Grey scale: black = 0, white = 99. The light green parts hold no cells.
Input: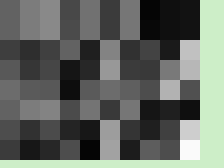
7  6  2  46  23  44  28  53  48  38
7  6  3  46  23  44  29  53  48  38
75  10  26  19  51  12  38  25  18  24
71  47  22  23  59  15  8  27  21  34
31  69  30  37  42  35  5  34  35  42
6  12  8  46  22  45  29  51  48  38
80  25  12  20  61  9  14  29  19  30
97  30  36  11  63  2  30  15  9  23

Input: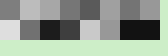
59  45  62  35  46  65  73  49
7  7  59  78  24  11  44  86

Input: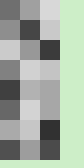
84  62  43
78  27  55
23  59  79
76  81  50
65  69  25
65  82  40
19  77  66
29  61  31

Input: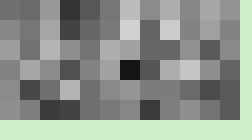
57  65  52  67  54  73  46  34  20  59  41  43
51  62  51  79  39  81  47  40  26  64  46  52
53  35  56  40  40  63  67  45  55  70  44  61
39  55  76  67  33  8  63  51  31  54  64  51
35  29  41  48  48  58  53  43  70  43  28  54
35  45  55  49  23  52  47  43  26  23  49  55

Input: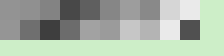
91  83  53  61  52  37  28  51  56  57
31  91  70  77  60  63  42  24  43  58

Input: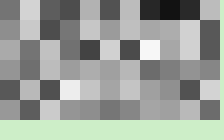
73  16  7  15  73  32  69  30  36  82  45
34  81  67  65  74  60  77  46  30  78  55
34  81  65  96  29  81  26  44  75  45  66
52  57  49  42  71  62  67  61  73  43  58
82  32  56  62  76  64  76  92  31  72  34
42  72  62  64  52  46  55  58  79  36  59
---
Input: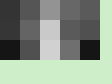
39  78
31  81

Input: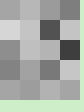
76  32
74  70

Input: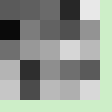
48  38
59  65

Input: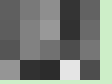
50  59
50  44

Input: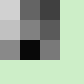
50  35
3  47

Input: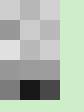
79  72
72  80
